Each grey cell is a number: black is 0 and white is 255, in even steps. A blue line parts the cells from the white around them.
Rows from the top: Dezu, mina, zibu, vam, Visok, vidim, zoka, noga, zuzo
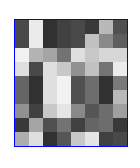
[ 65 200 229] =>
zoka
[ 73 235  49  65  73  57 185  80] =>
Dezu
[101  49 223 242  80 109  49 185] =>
vidim
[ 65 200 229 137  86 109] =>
zoka
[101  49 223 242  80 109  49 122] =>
Visok
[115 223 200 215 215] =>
zibu

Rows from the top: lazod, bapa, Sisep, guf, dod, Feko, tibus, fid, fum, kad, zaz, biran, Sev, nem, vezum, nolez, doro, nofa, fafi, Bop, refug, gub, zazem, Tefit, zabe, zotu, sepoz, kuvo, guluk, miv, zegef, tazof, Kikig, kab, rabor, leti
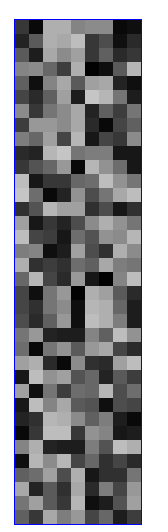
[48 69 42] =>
tazof
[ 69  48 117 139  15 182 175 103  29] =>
refug
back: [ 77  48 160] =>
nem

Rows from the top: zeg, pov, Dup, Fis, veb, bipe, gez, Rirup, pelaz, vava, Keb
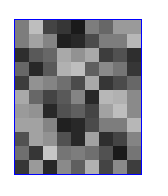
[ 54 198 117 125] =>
vava
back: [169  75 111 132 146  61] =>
veb
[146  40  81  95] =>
gez

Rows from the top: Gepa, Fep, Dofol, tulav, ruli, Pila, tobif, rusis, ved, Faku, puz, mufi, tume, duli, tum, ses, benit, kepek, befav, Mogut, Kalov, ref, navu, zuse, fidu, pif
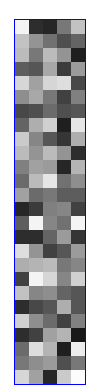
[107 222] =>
zuse
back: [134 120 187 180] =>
kepek
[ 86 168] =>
tulav
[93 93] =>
tume
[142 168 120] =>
Pila
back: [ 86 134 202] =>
ved

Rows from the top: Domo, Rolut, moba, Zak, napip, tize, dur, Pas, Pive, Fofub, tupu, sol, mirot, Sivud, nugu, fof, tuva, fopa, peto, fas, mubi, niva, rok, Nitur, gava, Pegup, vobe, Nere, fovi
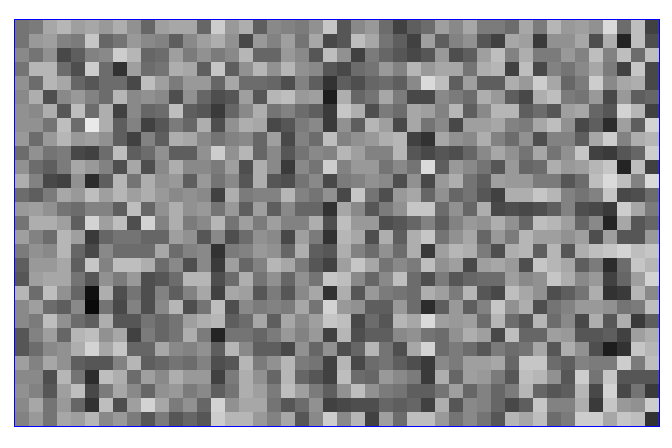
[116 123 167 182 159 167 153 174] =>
Domo
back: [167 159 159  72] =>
Pas
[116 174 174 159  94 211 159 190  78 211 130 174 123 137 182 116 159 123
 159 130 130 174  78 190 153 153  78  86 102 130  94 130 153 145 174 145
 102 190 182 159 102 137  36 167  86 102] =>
nugu
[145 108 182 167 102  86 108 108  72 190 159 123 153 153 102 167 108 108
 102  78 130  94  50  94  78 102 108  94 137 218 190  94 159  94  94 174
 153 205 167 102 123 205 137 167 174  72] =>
napip
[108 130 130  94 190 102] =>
Sivud

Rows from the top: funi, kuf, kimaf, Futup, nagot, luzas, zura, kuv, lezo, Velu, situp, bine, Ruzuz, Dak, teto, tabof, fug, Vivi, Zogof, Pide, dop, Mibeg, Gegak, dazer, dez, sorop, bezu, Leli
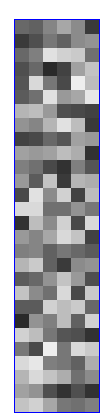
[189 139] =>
teto
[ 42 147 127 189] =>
Mibeg
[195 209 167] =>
Leli
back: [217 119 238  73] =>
dazer
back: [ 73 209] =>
teto

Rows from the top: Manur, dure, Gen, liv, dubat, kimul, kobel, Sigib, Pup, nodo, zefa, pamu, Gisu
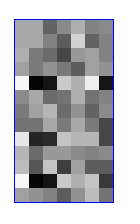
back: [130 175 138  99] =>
Manur
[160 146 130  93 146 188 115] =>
Gisu

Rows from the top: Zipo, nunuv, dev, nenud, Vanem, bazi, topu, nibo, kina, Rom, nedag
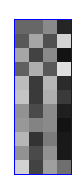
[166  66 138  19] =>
dev
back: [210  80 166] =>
nunuv

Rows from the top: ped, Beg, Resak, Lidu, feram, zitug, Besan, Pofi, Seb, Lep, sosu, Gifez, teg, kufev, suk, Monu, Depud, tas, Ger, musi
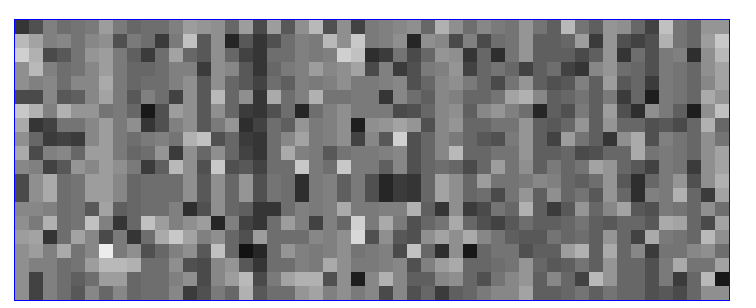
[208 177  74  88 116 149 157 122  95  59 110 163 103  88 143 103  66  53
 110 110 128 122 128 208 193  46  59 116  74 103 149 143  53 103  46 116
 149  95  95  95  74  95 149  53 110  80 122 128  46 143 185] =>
Resak
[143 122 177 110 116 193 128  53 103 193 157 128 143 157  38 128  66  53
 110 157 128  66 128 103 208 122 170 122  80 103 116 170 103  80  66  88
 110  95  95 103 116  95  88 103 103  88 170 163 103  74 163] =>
suk
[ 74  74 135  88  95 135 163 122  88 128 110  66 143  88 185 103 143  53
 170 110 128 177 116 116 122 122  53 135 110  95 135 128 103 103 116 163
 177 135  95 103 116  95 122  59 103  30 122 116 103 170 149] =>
zitug
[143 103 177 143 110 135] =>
ped

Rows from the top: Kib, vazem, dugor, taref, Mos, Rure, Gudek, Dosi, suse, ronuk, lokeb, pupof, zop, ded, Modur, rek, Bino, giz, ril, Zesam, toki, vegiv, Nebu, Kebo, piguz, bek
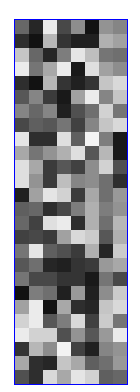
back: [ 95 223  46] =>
suse
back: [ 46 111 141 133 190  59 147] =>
pupof
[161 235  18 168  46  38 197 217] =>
toki
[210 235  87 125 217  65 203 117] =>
vegiv
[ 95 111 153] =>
piguz
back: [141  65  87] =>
lokeb
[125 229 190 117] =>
dugor

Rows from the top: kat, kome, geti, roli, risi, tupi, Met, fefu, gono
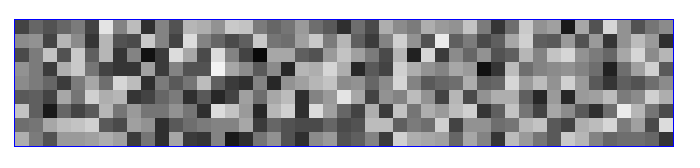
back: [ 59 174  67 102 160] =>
Met
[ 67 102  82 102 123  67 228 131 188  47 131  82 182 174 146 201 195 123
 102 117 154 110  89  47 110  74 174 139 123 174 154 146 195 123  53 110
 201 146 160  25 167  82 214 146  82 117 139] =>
kat
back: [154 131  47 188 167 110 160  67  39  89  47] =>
tupi
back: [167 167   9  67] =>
geti
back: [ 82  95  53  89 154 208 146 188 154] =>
risi
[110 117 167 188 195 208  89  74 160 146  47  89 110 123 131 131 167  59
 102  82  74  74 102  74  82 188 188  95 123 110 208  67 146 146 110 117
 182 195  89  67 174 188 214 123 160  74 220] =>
fefu

